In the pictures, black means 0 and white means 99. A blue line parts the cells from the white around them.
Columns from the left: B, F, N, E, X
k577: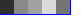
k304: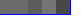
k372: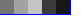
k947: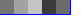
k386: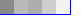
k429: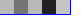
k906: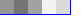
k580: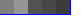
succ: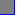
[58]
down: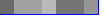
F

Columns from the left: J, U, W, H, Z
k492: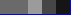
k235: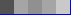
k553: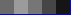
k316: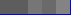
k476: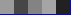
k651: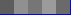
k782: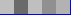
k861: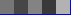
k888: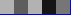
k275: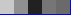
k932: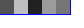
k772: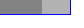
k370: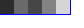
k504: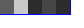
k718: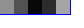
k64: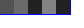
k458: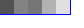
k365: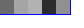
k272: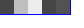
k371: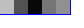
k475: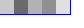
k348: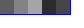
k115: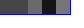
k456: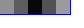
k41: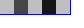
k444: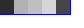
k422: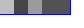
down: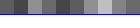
U
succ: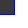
[69]
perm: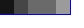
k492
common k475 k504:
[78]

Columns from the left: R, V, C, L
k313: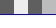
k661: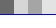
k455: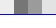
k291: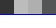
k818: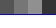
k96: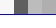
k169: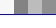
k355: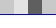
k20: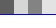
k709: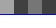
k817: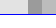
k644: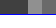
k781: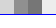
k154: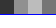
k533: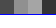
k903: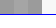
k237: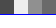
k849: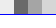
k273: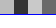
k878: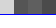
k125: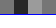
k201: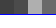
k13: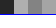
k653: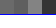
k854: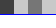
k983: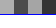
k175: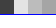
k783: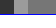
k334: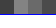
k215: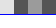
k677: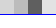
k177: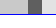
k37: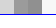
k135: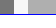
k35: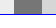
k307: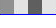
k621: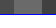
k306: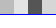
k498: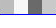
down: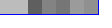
C
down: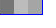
C
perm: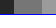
k125
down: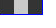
L
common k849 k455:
[92]
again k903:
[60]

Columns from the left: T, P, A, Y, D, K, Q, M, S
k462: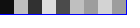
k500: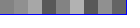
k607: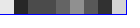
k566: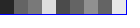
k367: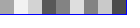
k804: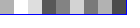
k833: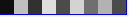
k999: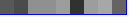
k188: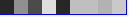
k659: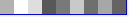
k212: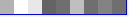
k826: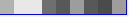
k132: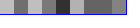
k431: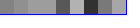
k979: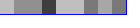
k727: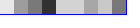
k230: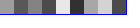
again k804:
[69]
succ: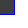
[74]
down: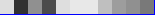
A

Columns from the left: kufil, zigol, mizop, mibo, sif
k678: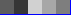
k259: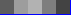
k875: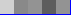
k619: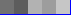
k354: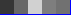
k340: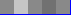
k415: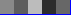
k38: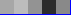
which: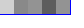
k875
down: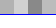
mizop
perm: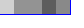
k875
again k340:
[53]
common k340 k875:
[53]
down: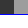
zigol

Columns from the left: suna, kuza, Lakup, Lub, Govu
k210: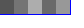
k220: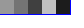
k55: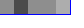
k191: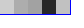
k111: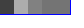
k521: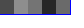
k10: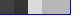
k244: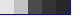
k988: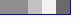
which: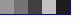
k220
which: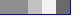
k988
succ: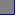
[45]
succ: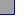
[15]
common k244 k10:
[20]
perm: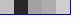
k191
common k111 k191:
[67]

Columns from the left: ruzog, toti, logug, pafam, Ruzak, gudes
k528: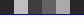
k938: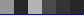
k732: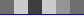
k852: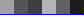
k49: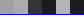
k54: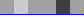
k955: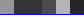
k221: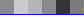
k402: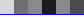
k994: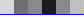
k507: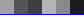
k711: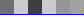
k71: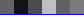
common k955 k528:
[15]
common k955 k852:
[70]
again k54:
[62]
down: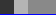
logug
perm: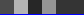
k955
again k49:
[11]
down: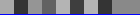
Ruzak

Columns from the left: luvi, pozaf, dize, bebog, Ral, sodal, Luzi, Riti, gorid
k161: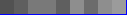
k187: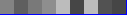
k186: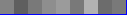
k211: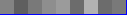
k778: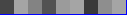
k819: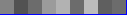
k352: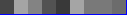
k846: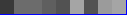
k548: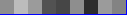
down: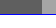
pozaf
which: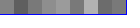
k186

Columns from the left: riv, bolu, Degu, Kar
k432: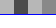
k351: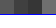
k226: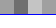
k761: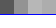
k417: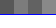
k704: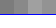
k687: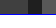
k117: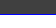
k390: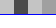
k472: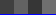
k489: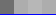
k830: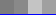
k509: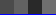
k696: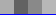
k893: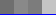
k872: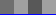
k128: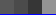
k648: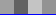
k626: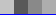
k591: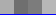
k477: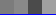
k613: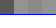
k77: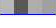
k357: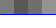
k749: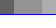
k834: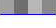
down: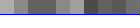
bolu
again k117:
[25]

